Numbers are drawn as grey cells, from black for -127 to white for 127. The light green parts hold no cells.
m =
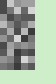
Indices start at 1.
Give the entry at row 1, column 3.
19
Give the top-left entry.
-52
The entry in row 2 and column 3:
71
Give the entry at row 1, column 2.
71
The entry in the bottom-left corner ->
-9
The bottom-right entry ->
-38
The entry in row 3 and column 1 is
19
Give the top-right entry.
32

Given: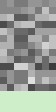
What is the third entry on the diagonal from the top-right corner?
49
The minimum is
-67
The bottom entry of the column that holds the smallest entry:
-36
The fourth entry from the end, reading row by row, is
-52
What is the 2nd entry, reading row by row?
21
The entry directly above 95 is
49
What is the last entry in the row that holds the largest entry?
34
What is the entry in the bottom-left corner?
34
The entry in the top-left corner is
7
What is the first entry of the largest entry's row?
-36
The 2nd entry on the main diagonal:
7
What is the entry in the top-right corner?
21
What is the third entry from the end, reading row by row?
-21
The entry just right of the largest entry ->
21
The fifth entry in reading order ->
21

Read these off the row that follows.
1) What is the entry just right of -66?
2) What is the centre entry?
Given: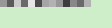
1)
8
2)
37

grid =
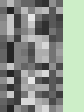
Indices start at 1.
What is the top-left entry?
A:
15
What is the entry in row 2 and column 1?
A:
-27
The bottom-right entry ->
30
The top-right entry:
-27
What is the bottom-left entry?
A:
-39
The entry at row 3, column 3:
-67
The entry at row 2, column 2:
-91
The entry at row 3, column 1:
1
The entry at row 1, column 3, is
1
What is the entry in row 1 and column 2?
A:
59

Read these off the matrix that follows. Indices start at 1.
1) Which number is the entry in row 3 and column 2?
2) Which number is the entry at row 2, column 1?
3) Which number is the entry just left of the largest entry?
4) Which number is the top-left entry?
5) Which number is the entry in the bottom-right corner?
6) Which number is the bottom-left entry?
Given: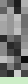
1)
23
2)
-30
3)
-86
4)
8
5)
-59
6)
-59

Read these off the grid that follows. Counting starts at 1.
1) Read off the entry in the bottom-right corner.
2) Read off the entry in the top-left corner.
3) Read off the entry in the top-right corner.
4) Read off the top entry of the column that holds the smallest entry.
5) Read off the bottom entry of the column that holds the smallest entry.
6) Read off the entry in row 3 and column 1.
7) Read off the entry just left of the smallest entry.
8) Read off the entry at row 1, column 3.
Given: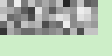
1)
67
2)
82
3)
-20
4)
-89
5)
-35
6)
82
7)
67
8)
109

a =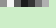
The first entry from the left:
18
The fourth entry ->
-100
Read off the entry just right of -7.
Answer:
48

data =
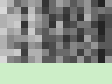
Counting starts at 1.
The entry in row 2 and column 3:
33
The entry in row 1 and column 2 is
48
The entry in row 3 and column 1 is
48
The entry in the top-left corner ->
75
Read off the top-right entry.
21
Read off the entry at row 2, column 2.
6
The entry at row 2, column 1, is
88
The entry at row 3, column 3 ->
60
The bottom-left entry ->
88
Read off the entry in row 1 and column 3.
-21
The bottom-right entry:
21

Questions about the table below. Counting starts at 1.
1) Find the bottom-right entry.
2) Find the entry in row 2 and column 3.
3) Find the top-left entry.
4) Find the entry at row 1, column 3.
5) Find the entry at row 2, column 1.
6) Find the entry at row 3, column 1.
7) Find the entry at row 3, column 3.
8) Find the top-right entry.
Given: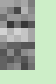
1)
-16
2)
-56
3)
38
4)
24
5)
24
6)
-16
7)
24
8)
-3
